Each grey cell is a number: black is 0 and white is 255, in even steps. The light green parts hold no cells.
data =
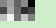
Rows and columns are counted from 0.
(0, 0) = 134
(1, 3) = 44
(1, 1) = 169
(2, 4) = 128
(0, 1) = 160

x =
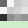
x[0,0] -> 106
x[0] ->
[106, 246, 201, 214]
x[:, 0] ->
[106, 246, 46]
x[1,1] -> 202

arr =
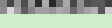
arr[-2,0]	134
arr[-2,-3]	89
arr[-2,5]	44
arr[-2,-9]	42
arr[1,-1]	207
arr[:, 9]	[169, 161]
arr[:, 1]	[69, 216]
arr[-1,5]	159

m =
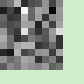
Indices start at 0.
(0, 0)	101
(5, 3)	77
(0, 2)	184
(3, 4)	160
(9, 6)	153
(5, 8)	50
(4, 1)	80
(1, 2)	34
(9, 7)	97
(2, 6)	54
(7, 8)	163
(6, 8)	52
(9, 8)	114
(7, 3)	70
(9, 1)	136
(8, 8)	58
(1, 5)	165
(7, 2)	179
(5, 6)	85
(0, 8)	133
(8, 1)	108
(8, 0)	144
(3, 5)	35
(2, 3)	177
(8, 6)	101
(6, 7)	108

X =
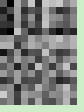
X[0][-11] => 97
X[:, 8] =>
[200, 44, 137, 101, 12, 194, 160, 58, 88, 132, 94, 38, 144, 134, 125]
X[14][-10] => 138
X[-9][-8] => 127
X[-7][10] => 161
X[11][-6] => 74
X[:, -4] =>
[188, 109, 145, 126, 46, 174, 174, 103, 158, 59, 164, 91, 99, 142, 79]
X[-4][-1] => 88
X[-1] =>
[113, 138, 61, 153, 84, 169, 88, 79, 125, 181, 83]
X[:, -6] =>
[41, 70, 50, 67, 49, 134, 157, 78, 63, 191, 77, 74, 179, 139, 169]
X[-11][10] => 38
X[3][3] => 54
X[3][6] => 195
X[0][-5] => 200
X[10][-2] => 137
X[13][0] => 203
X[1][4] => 86
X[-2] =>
[203, 137, 66, 161, 144, 139, 97, 142, 134, 172, 143]
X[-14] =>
[28, 76, 162, 46, 86, 70, 174, 109, 44, 63, 117]
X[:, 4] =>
[197, 86, 147, 117, 35, 168, 174, 84, 140, 52, 146, 78, 90, 144, 84]
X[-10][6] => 160
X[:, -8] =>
[104, 46, 77, 54, 101, 93, 127, 40, 121, 121, 108, 69, 119, 161, 153]
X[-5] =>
[155, 112, 158, 108, 146, 77, 126, 164, 94, 137, 171]

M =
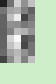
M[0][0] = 32
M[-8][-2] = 128
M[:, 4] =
[193, 98, 116, 133, 148, 99, 116, 116, 191]
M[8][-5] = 68
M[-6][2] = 143
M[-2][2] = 184
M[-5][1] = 129
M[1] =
[118, 164, 173, 128, 98]
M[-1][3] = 128
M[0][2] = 211
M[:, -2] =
[145, 128, 68, 120, 178, 80, 71, 145, 128]
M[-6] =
[99, 145, 143, 120, 133]

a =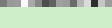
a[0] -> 122
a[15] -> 156
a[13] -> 46
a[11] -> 182
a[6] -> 77

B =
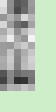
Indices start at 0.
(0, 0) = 227
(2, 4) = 181
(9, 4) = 203
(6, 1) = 152
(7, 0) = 157
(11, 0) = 67
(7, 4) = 198
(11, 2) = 47
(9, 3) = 187
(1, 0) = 214
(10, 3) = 120
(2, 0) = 149
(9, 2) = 129
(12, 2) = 174
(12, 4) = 179
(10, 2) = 106
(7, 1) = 196
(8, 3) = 182
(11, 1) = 135
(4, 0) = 171

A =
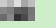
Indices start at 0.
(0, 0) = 202
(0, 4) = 189
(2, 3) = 74
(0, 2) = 221
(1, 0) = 135

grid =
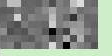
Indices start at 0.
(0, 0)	117
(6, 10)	149
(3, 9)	140
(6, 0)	121
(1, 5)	120
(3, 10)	148
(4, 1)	78
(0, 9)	114
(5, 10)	79
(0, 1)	190
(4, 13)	109
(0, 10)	192
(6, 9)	0
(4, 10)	167
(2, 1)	110
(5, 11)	177
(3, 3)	124
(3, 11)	153
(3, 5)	108
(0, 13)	105
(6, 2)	86
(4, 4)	121
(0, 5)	98
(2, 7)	188
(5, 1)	112
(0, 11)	219
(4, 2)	93
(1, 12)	118

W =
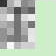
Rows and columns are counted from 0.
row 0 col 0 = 54
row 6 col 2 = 184
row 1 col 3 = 123
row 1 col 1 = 150
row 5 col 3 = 144
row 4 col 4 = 228
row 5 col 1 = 127
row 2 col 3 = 219
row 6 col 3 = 209
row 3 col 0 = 175
